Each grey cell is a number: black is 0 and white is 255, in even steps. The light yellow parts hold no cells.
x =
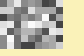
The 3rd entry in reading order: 234
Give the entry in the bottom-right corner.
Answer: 207
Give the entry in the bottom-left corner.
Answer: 138
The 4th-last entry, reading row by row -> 138
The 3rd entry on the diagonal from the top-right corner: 250
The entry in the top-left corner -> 112
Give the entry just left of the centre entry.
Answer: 207
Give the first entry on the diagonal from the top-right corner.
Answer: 222
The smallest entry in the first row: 68
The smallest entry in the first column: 68
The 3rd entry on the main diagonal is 112
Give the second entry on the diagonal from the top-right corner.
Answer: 168
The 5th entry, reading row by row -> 154
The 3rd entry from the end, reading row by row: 154

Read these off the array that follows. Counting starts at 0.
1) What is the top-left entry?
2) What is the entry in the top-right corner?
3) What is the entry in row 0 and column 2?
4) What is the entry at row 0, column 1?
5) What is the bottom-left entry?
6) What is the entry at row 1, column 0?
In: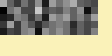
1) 173
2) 71
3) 57
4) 98
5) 27
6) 2

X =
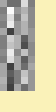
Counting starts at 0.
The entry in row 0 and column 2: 110
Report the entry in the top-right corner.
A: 126
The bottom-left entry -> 166
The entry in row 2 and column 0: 138
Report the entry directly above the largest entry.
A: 110
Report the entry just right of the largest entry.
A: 150
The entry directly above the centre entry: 178
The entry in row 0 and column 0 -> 166
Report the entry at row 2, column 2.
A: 126
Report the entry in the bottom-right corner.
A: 150
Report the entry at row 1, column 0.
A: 126
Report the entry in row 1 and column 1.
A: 251
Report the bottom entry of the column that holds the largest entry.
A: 65

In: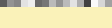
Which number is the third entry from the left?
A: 134
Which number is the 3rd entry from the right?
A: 250
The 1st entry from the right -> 161
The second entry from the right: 214
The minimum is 65

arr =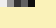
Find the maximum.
238
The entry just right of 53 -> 97
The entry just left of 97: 53

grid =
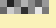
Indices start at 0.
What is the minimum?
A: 35
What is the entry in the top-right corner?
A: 152
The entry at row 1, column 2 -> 165
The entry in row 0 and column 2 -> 120

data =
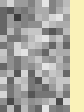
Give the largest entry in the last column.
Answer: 213
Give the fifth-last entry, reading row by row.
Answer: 102
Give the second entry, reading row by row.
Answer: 213
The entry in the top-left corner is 171
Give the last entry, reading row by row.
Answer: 130
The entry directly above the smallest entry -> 130
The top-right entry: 186
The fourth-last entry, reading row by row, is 228
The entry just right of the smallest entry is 130
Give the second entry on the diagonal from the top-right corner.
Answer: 171
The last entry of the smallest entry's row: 155
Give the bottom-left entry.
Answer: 102
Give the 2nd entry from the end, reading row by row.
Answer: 118
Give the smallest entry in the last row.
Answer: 86
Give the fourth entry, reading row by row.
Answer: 155

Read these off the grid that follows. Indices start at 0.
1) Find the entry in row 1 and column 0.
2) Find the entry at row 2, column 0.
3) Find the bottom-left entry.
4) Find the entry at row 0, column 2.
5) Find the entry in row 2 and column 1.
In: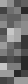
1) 67
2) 110
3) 67
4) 80
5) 96
